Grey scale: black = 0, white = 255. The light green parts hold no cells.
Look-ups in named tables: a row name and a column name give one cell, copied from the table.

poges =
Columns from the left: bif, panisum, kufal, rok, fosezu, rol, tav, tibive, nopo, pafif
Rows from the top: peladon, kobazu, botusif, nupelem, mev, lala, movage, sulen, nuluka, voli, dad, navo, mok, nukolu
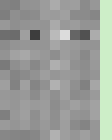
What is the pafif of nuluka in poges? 166
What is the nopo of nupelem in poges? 81
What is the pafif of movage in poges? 153
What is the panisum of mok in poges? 149
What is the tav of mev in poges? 156
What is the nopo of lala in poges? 137
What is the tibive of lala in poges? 150
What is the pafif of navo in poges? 162
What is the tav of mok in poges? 158
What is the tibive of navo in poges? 148

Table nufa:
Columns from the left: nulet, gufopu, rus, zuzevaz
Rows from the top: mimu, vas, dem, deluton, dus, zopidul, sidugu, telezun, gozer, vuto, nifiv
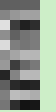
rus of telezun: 185
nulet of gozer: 95
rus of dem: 32
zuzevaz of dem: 45
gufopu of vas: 151
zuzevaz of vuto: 173
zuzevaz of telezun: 184
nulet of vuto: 127
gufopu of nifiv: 45
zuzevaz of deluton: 123
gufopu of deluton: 97
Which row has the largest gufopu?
vuto

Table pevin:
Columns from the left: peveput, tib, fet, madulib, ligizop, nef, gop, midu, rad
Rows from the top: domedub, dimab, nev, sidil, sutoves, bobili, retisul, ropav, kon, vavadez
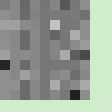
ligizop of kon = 119
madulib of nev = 134
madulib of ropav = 142
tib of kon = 145
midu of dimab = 122
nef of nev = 195
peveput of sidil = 142
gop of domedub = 88
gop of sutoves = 119
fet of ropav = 160
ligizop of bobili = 119
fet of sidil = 107
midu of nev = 120
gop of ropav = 140
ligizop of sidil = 119
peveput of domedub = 124
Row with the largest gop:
bobili

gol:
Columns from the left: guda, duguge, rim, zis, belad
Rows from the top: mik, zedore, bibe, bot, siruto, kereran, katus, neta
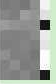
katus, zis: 127
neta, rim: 135
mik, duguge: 125
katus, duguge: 141
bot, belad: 234
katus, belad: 253
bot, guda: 130

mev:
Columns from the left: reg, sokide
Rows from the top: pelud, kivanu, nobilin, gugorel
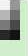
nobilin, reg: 122
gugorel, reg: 39
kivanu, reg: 182
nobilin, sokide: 73
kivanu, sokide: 112
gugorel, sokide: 19
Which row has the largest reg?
pelud

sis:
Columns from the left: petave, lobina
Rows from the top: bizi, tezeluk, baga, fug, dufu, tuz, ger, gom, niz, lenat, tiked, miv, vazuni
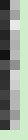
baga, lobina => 232
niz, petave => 49
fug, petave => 36
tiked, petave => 49
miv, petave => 79
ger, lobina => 143
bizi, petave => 27
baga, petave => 52
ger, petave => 81
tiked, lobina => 182
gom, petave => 46
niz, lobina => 205
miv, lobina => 154
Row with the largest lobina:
baga

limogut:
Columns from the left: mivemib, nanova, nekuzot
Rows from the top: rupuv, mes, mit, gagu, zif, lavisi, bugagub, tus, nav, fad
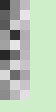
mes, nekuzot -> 229
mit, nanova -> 207
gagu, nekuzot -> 175
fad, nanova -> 183
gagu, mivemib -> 154
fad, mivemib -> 140
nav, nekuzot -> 197
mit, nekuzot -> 191
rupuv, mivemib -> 40
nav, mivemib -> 145
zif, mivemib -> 162
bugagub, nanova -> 216
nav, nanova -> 215
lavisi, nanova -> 106
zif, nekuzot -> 179
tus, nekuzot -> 167

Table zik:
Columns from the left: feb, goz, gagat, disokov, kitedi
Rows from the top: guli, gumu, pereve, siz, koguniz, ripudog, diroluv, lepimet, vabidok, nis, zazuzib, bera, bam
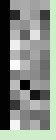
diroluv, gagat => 185
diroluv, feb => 2
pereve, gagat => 145
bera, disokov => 105
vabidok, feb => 2
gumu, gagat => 174
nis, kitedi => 71
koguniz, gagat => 182
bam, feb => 2
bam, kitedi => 101
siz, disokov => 226

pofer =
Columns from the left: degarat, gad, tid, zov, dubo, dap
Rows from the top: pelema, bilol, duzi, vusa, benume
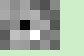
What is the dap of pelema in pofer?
136
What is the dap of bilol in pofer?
100
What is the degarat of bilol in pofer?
169
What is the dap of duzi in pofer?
85
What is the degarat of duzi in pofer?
120
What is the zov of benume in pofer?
119
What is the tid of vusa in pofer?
178
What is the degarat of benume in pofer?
108
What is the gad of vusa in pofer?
192
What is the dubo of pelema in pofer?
81
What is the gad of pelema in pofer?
141
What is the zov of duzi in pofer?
161
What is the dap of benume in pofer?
100
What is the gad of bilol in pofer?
150
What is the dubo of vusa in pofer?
124
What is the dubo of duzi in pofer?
167
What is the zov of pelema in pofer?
104
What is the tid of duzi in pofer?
6
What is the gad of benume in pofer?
159
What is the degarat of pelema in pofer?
164

